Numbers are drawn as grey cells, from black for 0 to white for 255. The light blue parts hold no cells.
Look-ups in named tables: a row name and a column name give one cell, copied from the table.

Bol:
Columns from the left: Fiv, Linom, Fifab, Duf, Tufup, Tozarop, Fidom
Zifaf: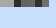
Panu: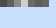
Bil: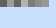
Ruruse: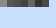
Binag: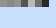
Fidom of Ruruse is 74
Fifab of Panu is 139
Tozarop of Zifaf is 49
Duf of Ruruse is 67
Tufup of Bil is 123
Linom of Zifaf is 167
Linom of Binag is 136
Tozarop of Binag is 109
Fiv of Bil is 96
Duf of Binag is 84
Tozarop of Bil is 140
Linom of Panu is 97
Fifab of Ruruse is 78
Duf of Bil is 178
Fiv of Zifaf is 169
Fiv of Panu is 77
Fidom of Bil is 151
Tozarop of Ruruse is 53

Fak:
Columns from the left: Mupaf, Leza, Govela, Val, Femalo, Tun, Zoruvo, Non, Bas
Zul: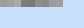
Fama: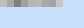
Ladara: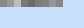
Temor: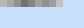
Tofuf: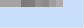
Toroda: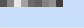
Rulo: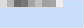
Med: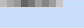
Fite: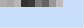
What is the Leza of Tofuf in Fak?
163
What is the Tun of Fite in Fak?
123
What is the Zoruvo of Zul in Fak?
138
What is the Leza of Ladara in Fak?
154
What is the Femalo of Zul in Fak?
122
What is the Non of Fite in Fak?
152
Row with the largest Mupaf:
Rulo

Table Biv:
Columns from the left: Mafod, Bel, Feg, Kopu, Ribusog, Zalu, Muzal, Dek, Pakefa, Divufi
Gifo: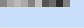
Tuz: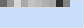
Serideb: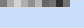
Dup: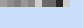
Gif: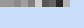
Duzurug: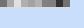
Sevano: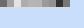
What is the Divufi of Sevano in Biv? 119
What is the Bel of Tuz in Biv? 153
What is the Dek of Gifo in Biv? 106
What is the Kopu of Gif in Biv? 159
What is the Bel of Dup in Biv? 140
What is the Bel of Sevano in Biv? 163
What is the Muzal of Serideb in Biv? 102
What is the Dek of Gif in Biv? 102
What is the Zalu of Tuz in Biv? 187
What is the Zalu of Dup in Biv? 207
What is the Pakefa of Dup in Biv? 41
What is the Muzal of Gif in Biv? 86
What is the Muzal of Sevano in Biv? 154
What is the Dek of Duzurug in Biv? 127
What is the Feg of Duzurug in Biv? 224
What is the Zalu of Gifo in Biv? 192
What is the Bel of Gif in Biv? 151
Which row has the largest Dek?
Tuz

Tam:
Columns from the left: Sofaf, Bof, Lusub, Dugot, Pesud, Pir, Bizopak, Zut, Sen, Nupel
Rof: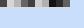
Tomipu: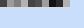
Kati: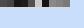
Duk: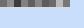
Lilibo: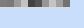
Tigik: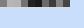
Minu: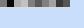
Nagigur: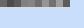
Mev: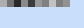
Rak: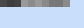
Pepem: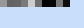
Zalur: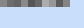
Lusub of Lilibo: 155
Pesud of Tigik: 34
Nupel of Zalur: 132
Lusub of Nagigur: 91
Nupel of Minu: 85
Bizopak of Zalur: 172
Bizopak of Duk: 92
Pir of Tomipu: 79
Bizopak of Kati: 20
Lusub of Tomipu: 127
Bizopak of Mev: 128
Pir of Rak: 153
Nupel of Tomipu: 177
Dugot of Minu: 193
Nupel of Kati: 121
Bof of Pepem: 99
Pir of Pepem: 109
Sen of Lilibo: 160
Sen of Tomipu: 42
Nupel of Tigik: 68

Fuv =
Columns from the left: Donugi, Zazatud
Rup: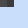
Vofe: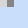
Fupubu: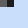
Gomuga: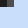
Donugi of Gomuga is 30
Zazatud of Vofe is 133
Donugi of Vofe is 214
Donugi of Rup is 74
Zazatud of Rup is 59
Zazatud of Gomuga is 78
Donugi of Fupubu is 95
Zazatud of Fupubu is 28
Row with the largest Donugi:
Vofe

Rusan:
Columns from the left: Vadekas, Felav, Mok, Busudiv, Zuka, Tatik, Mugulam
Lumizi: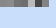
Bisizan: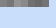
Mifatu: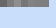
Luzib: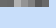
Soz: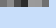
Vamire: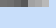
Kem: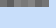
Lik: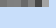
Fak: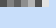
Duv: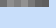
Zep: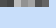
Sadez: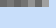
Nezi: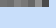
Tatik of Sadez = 106
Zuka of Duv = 120
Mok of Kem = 131
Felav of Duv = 143
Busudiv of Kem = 121
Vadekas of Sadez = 107
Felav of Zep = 69
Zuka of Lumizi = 186
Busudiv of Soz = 44
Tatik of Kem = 105
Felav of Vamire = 111
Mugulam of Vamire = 185
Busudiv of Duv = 146
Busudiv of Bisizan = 137
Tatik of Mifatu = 126
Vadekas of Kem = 115
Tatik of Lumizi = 72
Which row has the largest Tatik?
Vamire

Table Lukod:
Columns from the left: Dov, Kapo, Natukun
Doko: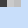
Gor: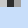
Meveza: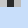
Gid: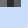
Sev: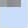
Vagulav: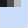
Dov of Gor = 200
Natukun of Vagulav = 185
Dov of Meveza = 199
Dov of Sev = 158
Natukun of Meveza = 188
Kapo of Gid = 45
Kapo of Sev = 141
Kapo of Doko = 202

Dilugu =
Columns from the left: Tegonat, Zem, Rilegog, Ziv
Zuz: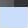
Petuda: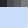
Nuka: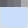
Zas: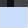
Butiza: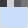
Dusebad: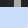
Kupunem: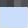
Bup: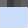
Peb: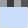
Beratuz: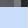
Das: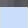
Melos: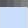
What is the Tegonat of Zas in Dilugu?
55
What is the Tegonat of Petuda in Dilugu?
38
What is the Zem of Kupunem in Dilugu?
64
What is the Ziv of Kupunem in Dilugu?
84
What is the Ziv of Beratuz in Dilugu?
41
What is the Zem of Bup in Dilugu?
61
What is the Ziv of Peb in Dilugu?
86
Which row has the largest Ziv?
Nuka

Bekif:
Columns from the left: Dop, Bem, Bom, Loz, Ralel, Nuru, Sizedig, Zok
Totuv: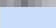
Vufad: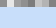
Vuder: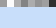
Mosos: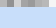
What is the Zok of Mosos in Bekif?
245
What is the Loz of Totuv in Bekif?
119
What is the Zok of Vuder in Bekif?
47
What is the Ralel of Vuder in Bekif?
172
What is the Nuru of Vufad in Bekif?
197
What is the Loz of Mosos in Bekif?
164
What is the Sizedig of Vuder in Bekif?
159
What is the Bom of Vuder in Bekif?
174
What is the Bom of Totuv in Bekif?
147
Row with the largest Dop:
Mosos

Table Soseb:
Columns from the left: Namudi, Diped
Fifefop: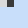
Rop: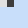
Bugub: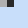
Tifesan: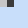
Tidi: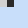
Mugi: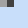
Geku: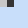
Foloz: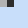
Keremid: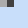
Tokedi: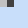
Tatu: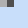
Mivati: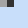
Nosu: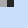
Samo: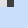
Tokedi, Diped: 65
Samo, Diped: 64
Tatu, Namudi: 176
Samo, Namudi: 225
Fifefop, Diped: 58
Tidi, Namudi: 209
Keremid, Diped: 65
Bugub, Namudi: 176
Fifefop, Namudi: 218
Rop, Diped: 61
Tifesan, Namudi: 198
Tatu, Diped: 79
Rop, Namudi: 224
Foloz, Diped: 45
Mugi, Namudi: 162

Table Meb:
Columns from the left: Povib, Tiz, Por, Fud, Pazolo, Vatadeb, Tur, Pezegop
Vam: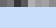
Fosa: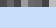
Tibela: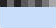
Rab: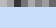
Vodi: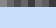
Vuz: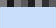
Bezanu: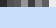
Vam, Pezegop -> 139
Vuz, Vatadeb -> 145
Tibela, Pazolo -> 116
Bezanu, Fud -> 149
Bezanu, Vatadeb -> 138
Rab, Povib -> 186
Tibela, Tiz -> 108
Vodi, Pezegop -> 59
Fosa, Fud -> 155
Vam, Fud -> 89
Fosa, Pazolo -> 105
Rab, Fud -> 117
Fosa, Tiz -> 102
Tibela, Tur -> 117

